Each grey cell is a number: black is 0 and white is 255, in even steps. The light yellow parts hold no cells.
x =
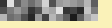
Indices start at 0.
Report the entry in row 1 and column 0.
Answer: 81
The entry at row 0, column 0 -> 53
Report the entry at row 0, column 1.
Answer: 225
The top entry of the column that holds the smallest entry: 154
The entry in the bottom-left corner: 182
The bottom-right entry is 196
